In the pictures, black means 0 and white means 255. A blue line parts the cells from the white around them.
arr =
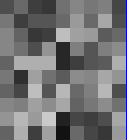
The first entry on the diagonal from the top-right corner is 70
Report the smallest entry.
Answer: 18
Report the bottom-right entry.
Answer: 154
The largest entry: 202
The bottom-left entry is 99
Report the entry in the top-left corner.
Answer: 78
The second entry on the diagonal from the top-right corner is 167
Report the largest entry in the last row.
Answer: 175
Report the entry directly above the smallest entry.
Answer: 33
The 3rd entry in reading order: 62
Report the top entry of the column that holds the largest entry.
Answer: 55
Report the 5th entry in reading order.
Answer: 113
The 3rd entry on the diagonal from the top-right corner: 154
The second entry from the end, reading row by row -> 55
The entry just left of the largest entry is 154
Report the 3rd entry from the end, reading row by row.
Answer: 70
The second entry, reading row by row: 105
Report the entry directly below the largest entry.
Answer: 160
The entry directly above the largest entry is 140
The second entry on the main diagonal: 62

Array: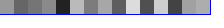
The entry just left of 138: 117
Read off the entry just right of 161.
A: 173
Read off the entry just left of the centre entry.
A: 124

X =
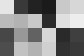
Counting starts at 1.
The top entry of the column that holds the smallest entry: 27
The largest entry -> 237
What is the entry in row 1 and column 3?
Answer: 34
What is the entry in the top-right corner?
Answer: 215
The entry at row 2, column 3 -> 201
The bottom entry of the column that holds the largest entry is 57
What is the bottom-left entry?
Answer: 77

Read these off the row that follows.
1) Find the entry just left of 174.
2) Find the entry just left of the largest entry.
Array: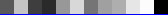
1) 160
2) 230

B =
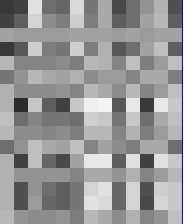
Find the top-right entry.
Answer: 80
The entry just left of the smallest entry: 177
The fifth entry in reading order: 102
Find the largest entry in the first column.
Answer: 191
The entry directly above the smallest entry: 140
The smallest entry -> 43
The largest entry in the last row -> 191
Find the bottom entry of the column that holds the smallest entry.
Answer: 147
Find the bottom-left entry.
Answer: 183
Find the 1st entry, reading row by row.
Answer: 57
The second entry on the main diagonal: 94
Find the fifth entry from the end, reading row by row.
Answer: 140
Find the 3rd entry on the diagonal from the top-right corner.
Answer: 155
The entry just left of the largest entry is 239
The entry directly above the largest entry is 169
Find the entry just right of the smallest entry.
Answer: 199
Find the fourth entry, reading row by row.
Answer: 110
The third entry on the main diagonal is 155
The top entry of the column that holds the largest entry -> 169
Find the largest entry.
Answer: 245
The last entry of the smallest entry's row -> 199
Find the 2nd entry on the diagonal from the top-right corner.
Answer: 183
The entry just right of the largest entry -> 87
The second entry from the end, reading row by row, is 147

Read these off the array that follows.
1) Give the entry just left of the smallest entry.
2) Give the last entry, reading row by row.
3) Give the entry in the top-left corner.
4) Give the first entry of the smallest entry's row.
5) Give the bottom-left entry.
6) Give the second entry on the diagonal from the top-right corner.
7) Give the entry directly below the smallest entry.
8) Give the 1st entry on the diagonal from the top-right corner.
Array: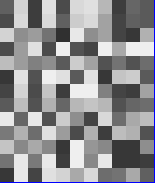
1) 115
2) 96
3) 96
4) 211
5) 55
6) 96
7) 239
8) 90

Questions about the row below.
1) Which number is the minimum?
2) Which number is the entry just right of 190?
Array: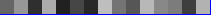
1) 33
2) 116
